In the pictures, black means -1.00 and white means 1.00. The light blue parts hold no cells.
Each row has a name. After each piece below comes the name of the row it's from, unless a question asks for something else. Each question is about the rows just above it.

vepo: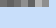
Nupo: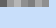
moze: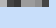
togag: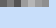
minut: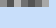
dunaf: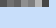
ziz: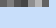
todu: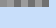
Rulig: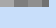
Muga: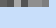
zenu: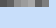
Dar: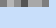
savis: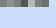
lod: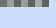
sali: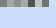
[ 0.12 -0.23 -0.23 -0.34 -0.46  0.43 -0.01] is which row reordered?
ziz
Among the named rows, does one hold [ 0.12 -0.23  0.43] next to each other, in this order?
yes
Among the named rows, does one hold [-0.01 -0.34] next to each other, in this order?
yes
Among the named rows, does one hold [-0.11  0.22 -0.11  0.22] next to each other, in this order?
yes
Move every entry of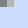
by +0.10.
[0.09 0.53]

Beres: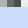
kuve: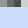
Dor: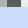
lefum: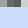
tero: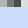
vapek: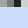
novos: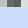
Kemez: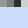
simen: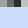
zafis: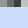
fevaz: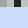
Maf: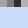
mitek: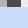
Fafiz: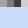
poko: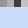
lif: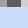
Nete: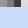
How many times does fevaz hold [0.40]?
0
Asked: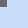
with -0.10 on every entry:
[-0.27]

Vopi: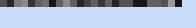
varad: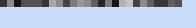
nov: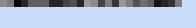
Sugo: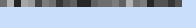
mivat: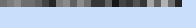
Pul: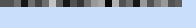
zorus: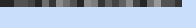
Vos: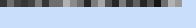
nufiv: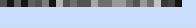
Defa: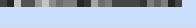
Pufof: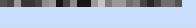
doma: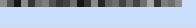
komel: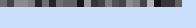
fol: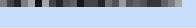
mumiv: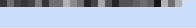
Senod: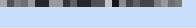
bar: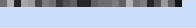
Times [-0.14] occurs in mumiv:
6
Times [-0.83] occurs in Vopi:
4
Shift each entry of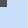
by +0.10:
[-0.26]
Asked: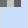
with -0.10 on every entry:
[-0.24  0.43 -0.35]
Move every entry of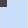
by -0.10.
[-0.57]
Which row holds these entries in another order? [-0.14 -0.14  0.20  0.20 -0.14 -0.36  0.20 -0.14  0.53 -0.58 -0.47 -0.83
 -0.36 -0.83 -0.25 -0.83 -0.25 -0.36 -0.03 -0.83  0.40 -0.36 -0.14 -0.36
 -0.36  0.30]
nufiv

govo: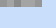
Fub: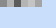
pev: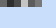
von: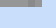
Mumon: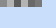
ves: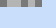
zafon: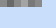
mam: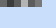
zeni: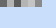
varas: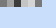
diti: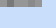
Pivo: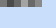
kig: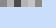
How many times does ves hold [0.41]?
3
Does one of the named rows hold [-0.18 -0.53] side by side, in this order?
yes
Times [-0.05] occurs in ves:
3

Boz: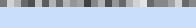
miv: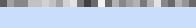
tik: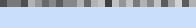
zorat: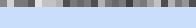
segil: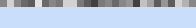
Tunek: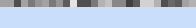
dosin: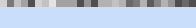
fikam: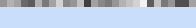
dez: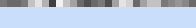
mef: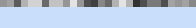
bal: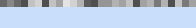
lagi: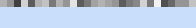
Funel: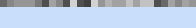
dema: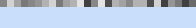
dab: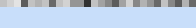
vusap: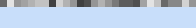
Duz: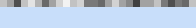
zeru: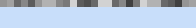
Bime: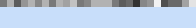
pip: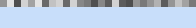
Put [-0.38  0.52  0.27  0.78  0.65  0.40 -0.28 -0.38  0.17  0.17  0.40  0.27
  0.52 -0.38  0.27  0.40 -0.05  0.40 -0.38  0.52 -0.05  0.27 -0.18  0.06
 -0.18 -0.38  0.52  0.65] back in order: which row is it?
bal
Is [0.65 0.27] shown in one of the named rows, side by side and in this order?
yes

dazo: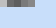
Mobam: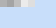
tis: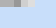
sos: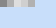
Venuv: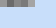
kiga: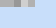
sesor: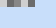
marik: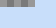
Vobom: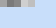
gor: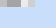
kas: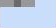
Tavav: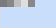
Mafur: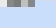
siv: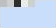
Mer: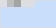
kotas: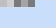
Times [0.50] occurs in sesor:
0
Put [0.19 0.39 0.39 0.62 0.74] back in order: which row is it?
tis
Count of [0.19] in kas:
4
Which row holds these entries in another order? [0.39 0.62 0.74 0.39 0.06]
sos
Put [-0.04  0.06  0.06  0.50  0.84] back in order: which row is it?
Mafur
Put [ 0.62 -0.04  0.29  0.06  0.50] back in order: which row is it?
Vobom

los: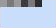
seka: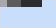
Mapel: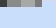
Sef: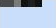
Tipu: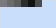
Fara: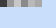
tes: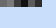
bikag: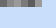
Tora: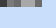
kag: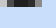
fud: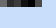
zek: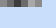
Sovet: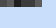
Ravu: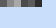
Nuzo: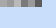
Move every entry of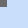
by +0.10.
[-0.06]
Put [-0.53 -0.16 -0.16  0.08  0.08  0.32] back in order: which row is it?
zek

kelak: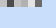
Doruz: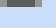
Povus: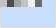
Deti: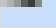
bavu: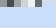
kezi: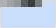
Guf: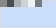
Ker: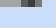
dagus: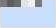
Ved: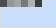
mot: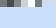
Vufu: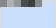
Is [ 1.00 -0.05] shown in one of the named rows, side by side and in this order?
yes
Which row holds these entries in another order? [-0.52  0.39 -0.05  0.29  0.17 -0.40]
Ved
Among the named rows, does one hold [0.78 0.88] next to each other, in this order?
yes
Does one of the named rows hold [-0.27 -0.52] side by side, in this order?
yes
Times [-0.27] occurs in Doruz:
4
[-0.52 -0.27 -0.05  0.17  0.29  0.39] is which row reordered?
kezi

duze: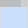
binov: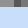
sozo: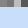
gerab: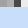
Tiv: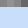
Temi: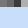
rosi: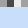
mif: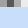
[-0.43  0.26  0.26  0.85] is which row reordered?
rosi
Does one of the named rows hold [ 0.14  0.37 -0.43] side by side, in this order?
no
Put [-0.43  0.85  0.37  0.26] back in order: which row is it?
gerab

